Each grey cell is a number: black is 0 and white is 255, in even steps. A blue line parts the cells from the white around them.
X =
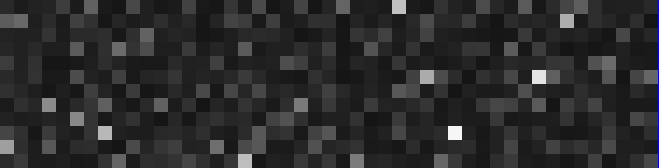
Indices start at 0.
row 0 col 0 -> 41
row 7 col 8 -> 31
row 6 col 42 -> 35
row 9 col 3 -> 59
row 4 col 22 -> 32
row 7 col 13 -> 49
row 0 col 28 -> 193
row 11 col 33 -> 30
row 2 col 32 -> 29
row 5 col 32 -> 43
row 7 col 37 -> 37
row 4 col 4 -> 22
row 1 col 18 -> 25
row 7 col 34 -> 55
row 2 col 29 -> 37
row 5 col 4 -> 26
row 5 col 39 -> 95
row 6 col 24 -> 40
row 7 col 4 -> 27
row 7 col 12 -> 28
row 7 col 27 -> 35
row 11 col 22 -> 36
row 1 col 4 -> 27
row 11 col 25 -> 123
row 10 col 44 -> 30
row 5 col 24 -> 21
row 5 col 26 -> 34
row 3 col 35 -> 24
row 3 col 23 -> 61
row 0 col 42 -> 45
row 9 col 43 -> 58
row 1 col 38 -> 39
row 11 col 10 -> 46
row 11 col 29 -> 28
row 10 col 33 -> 44
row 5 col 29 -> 64
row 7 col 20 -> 46
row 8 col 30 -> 37
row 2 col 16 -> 30

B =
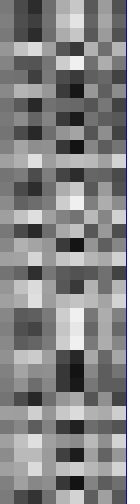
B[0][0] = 121
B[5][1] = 113
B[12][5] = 44
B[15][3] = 160
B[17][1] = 177
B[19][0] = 115
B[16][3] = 110
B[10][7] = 93
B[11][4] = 180
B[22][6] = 119
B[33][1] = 168
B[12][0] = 116
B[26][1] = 164
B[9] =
[116, 75, 40, 110, 148, 164, 85, 142, 66]
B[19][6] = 87
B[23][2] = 68
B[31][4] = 146
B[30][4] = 60
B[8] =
[121, 140, 101, 132, 58, 27, 114, 94, 88]
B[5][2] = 63
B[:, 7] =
[156, 166, 155, 111, 173, 104, 95, 119, 94, 142, 93, 161, 99, 155, 173, 134, 153, 95, 169, 112, 111, 164, 173, 170, 173, 104, 93, 93, 144, 171, 96, 143, 99, 166, 93, 160]
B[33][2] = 219
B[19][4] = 91
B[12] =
[116, 124, 76, 126, 68, 44, 102, 99, 74]
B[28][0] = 116
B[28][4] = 150
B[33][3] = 155
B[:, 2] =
[44, 63, 44, 219, 84, 63, 173, 40, 101, 40, 142, 223, 76, 45, 109, 223, 41, 164, 213, 47, 219, 223, 95, 68, 101, 203, 141, 109, 40, 207, 93, 223, 186, 219, 135, 51]
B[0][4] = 173
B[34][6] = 131
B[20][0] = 150
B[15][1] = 194
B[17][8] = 134
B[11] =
[160, 176, 223, 158, 180, 189, 185, 161, 211]
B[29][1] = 158
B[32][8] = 151
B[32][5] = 28

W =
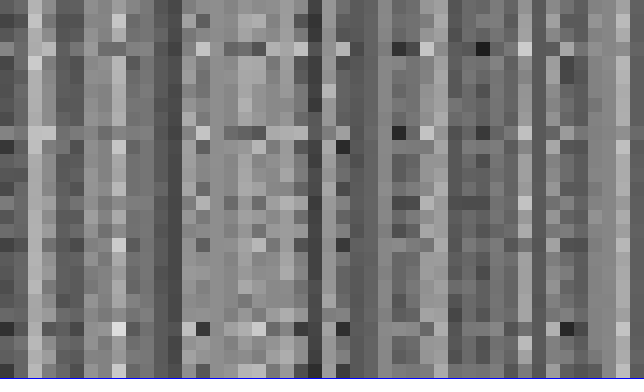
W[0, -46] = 92
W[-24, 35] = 100
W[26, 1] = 101
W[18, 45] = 94
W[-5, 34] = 84
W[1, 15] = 142
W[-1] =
[58, 101, 184, 124, 103, 78, 147, 130, 201, 103, 116, 91, 78, 142, 87, 142, 148, 180, 185, 119, 152, 78, 45, 156, 60, 88, 99, 135, 123, 119, 124, 171, 112, 117, 114, 125, 85, 123, 85, 157, 94, 83, 91, 134, 189, 91]
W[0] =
[92, 105, 179, 139, 94, 95, 142, 131, 156, 133, 120, 85, 72, 126, 140, 142, 132, 147, 139, 142, 155, 137, 66, 150, 110, 90, 97, 135, 101, 109, 150, 159, 84, 106, 101, 123, 100, 146, 89, 137, 113, 94, 130, 134, 161, 97]
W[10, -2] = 191
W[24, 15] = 142
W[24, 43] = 135
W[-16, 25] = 79
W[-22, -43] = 135
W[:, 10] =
[120, 117, 117, 131, 116, 117, 122, 117, 117, 127, 117, 117, 117, 117, 124, 117, 118, 115, 117, 117, 115, 118, 126, 112, 118, 119, 116]
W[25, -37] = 121
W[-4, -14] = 84
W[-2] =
[94, 101, 174, 156, 94, 90, 131, 130, 151, 121, 119, 90, 71, 162, 147, 142, 135, 140, 127, 158, 173, 141, 63, 150, 127, 88, 99, 135, 93, 102, 149, 157, 80, 106, 83, 116, 100, 161, 89, 127, 124, 99, 120, 134, 171, 100]
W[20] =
[77, 101, 183, 121, 95, 90, 119, 131, 170, 101, 115, 85, 74, 147, 128, 142, 135, 168, 153, 137, 139, 112, 79, 150, 99, 88, 98, 135, 102, 120, 145, 159, 107, 116, 95, 114, 100, 159, 89, 146, 100, 91, 130, 134, 171, 96]
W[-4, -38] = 221
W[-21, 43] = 134
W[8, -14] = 106
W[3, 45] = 100
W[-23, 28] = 132
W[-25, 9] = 112
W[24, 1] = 114
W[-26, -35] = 90
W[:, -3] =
[134, 134, 134, 134, 138, 135, 134, 134, 134, 132, 134, 134, 134, 134, 134, 134, 134, 134, 134, 136, 134, 132, 134, 134, 135, 134, 134]
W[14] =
[123, 105, 169, 159, 99, 114, 142, 119, 137, 125, 124, 86, 71, 125, 178, 142, 106, 151, 108, 158, 177, 161, 59, 153, 129, 92, 100, 134, 72, 75, 179, 154, 78, 76, 76, 113, 105, 194, 89, 112, 129, 99, 130, 134, 153, 94]
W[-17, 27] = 136
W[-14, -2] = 174
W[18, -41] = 97
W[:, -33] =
[126, 161, 119, 129, 150, 157, 130, 147, 171, 131, 160, 158, 154, 165, 125, 151, 132, 146, 147, 153, 147, 139, 143, 191, 146, 162, 142]
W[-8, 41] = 91
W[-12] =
[85, 103, 176, 139, 90, 90, 158, 130, 170, 112, 117, 90, 72, 151, 121, 142, 135, 160, 153, 137, 155, 110, 66, 150, 99, 88, 99, 135, 104, 122, 142, 157, 92, 106, 95, 116, 99, 153, 89, 149, 99, 91, 146, 134, 171, 94]

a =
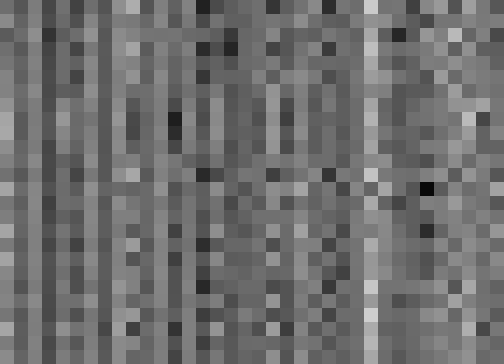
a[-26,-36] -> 110
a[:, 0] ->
[110, 138, 91, 111, 117, 131, 130, 146, 165, 168, 142, 128, 113, 164, 118, 126, 165, 122, 163, 135, 129, 132, 118, 165, 124, 139]
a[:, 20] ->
[94, 111, 88, 86, 91, 127, 103, 75, 63, 86, 75, 115, 96, 130, 82, 113, 107, 107, 100, 104, 84, 84, 88, 61, 91, 84]
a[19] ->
[135, 95, 128, 80, 111, 78, 129, 92, 131, 128, 99, 135, 82, 124, 65, 108, 104, 99, 110, 102, 104, 142, 116, 87, 65, 116, 152, 137, 113, 100, 84, 123, 114, 139, 116, 125]
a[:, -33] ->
[71, 77, 51, 68, 72, 76, 74, 77, 87, 86, 70, 73, 72, 82, 64, 71, 83, 70, 82, 80, 77, 74, 73, 86, 73, 77]
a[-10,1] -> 101
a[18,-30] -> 137
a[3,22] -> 131
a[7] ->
[146, 104, 124, 77, 132, 111, 130, 88, 138, 86, 108, 125, 74, 124, 82, 140, 85, 97, 88, 150, 75, 124, 87, 119, 94, 108, 164, 100, 85, 100, 115, 122, 146, 147, 162, 119]
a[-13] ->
[164, 107, 134, 82, 108, 91, 143, 100, 106, 100, 106, 144, 82, 106, 94, 139, 100, 84, 110, 141, 130, 163, 101, 117, 71, 133, 100, 165, 111, 85, 9, 91, 131, 108, 116, 162]
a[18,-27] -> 84
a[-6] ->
[129, 83, 123, 77, 122, 79, 115, 89, 148, 129, 86, 132, 82, 130, 40, 92, 98, 106, 106, 75, 84, 118, 128, 57, 112, 110, 198, 115, 115, 118, 126, 145, 86, 167, 111, 98]
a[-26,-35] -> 86
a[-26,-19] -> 104
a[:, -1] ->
[87, 125, 73, 94, 97, 117, 113, 119, 116, 131, 99, 118, 86, 162, 87, 115, 150, 106, 137, 125, 98, 110, 91, 119, 102, 111]
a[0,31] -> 153
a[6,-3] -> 107
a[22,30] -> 137
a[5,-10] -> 156
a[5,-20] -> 99
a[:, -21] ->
[75, 114, 94, 77, 97, 100, 120, 140, 137, 141, 127, 113, 73, 139, 113, 110, 142, 89, 135, 108, 92, 125, 82, 148, 101, 119]
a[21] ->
[132, 108, 137, 74, 112, 111, 142, 89, 131, 101, 112, 131, 83, 118, 105, 125, 77, 101, 101, 148, 84, 125, 93, 120, 92, 111, 153, 110, 78, 92, 106, 115, 161, 127, 113, 110]
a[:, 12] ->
[97, 86, 116, 107, 99, 99, 92, 74, 30, 44, 71, 118, 111, 82, 91, 100, 65, 98, 63, 82, 82, 83, 95, 51, 81, 68]
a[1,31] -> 117
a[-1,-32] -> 124
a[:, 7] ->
[84, 94, 87, 90, 89, 90, 93, 88, 88, 87, 85, 87, 87, 100, 87, 93, 93, 85, 92, 92, 89, 89, 86, 71, 87, 89]
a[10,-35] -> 101
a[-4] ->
[118, 88, 126, 73, 109, 80, 118, 86, 144, 151, 88, 114, 95, 127, 61, 82, 94, 123, 109, 78, 88, 112, 126, 69, 108, 108, 206, 110, 105, 108, 137, 146, 103, 147, 118, 91]
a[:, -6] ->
[135, 73, 150, 122, 125, 83, 91, 115, 114, 87, 122, 79, 127, 9, 127, 87, 43, 102, 81, 84, 126, 106, 137, 111, 121, 112]
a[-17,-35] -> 90
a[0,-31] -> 66
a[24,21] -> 119
